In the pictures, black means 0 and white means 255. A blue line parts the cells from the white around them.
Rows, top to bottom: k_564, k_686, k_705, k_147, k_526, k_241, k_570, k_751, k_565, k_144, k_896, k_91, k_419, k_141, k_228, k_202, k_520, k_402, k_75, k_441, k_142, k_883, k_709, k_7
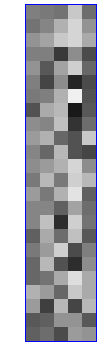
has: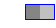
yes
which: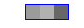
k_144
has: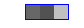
no
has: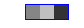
yes
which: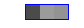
k_7
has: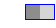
no

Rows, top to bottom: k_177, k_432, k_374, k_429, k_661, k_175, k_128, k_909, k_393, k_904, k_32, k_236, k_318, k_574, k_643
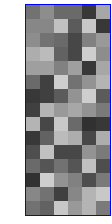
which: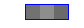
k_177
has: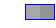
yes
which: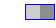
k_429

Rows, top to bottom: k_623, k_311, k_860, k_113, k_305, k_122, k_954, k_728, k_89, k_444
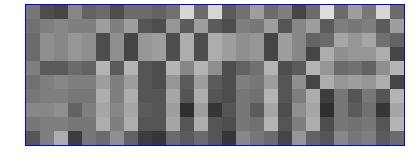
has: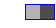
yes
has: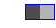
yes
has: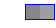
yes
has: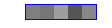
yes
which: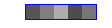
k_89
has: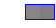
yes

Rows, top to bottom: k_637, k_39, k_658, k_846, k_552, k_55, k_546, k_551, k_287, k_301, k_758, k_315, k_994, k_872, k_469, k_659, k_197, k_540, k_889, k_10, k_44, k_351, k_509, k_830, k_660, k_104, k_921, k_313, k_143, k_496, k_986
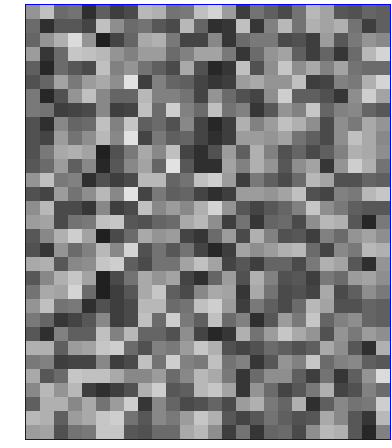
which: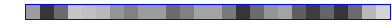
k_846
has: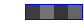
yes
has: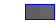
yes
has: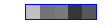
no
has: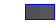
yes

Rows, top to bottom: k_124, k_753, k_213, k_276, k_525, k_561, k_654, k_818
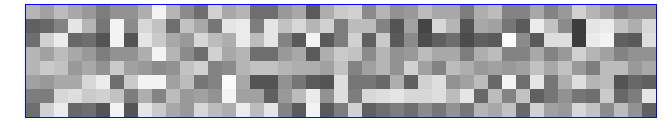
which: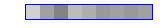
k_525
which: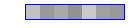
k_525
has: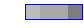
yes

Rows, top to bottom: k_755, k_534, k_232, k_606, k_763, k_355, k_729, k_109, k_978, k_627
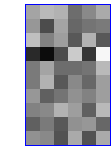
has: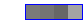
no
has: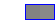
yes
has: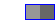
yes
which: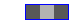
k_232

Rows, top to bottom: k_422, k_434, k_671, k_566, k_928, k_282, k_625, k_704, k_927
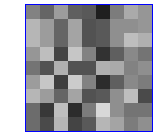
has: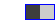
yes
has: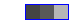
yes

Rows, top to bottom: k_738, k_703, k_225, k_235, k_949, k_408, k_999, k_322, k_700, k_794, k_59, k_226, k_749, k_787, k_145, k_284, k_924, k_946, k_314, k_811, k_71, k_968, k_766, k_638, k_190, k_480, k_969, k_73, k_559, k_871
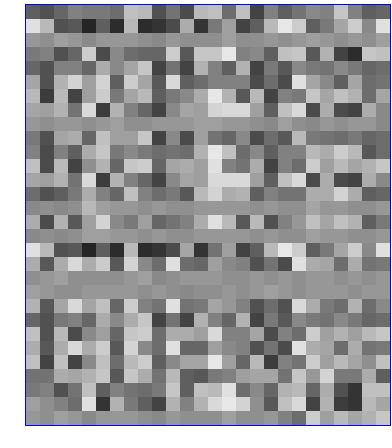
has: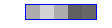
yes
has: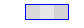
yes
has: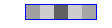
no
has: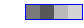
yes
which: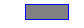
k_408
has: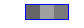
no
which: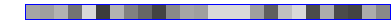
k_749

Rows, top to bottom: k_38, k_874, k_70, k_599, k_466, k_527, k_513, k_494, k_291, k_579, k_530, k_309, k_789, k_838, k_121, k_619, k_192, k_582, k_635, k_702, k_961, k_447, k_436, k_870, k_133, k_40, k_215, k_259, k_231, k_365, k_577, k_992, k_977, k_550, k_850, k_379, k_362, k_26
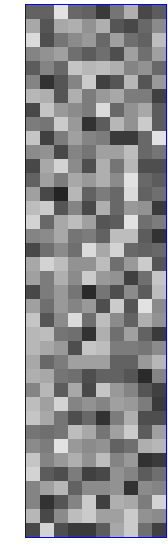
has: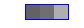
yes
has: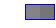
yes
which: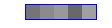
k_70
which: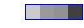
k_702
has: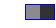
no
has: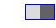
yes
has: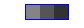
no

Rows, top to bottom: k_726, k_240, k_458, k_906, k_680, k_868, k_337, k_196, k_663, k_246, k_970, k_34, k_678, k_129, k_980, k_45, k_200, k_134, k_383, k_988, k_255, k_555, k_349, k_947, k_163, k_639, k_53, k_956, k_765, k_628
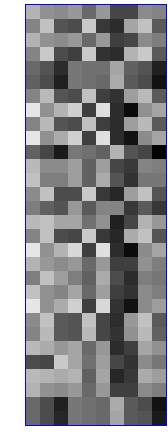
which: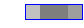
k_678
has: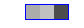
no
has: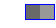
yes
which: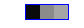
k_134
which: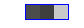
k_906

